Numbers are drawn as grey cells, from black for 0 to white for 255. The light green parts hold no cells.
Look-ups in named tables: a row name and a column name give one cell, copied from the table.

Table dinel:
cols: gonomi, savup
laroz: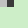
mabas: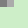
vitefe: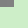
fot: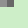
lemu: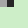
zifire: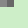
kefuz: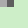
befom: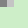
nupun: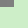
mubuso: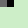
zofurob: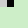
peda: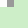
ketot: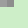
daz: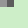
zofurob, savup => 4
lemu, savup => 38
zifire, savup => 103
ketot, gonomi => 157
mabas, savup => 171
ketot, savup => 141
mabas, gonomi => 126
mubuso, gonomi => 107
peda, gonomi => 252
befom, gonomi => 130
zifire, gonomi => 135
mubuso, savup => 4
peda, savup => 153
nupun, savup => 127
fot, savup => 103
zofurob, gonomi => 205
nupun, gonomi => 126
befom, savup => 196
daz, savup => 92
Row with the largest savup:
befom

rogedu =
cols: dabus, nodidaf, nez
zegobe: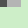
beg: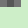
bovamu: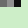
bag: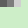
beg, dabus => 115
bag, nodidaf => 125
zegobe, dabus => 80
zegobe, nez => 180
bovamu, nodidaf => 145
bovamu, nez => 16
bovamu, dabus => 107
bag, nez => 208
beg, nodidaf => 86

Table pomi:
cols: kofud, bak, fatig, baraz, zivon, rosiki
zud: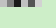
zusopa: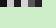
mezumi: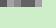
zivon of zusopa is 86
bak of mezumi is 162
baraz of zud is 192
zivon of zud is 84
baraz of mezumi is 98
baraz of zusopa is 212
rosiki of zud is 210
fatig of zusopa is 30
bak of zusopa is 203
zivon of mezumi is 98
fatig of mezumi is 138
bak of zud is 127
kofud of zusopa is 18
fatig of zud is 26
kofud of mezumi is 91
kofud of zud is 193
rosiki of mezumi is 162
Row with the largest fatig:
mezumi

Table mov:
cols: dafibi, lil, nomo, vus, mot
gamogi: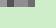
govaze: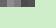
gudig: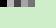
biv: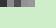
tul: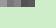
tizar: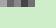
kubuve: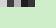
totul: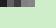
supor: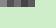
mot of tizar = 113
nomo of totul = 62
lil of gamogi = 85
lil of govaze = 141
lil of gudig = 183
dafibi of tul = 153
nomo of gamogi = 143
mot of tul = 89
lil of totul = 97
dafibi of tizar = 166
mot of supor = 91
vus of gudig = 164
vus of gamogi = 143
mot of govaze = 82
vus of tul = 82
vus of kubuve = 31
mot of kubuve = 54
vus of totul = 129
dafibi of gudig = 0
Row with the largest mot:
biv

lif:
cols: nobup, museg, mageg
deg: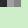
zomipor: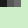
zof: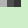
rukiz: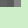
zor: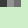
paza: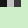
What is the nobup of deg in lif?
43
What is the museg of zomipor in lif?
87
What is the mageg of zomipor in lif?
108
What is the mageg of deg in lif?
134
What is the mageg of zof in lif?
54
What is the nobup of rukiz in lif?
99
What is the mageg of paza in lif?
57
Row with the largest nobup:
zof

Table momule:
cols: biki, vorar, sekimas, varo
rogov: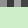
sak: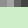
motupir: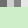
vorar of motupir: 207
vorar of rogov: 59
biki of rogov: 145
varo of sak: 67
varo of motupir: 231
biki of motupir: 110
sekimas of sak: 100
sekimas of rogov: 162
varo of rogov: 69
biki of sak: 143
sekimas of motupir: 133
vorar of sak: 164

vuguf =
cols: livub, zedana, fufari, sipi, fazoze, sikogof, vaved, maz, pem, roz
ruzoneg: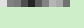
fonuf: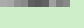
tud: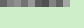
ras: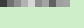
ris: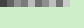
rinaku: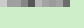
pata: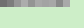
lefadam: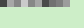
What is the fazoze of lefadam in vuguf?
135
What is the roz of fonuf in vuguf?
137
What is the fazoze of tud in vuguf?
151
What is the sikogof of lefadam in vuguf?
165
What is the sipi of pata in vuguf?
172
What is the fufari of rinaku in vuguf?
160

